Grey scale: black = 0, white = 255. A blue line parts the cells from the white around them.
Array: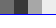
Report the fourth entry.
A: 237
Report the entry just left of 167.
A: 56
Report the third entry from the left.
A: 167

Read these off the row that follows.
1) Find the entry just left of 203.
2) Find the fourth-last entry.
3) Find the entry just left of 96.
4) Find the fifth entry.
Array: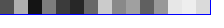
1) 104
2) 152
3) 160
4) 59

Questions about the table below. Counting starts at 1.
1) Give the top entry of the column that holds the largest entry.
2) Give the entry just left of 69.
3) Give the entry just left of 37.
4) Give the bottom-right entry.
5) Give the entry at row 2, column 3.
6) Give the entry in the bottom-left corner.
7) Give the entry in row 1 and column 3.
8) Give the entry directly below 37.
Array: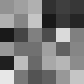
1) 146
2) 25
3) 55
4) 197
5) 197
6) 231
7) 176
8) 128

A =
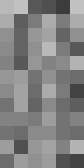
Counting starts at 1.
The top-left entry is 185
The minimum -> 60
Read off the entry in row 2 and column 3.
123
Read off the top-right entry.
193
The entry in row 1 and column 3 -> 88
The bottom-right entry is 67
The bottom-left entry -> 108
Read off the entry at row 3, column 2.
100
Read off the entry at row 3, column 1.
144
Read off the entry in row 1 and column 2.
193

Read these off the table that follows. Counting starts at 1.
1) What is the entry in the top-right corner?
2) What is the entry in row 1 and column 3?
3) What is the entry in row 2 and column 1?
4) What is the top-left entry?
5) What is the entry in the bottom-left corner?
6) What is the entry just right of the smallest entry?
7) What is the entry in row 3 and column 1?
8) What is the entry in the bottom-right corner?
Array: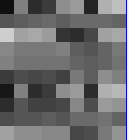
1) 191
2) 44
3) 85
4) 16
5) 161
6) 128
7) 206
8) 148

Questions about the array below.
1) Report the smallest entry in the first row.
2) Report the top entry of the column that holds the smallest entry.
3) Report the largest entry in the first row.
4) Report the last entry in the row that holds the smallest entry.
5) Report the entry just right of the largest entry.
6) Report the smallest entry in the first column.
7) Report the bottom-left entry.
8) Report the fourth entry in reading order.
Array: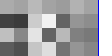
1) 156
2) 163
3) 185
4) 141
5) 100
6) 65
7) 92
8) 163

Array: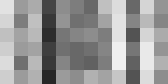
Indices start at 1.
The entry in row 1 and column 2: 155
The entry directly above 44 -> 56
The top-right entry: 148
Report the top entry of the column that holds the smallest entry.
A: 69
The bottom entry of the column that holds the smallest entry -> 38
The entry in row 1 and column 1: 226
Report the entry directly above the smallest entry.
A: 56
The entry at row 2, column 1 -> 213
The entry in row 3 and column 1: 192
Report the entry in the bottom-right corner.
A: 141
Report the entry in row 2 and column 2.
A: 125
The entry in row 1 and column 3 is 171
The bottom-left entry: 206
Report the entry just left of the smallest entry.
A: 177

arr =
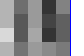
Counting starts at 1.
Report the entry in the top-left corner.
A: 180
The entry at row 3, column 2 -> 88
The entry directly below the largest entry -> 180
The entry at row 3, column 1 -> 217
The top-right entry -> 130
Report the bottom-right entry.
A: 122

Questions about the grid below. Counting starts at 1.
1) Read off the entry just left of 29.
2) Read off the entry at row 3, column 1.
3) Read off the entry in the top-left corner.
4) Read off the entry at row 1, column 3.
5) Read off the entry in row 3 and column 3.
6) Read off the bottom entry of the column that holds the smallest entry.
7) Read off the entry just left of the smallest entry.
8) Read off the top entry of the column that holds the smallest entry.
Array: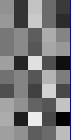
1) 172
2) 119
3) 145
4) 195
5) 93
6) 188
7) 72
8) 58

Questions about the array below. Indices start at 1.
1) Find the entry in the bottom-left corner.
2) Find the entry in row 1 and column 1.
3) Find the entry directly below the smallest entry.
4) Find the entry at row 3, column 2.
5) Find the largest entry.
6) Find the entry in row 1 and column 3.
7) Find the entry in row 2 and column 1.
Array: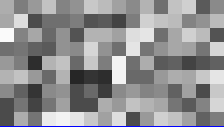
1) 75
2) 173
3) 75
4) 131
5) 250
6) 153
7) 167
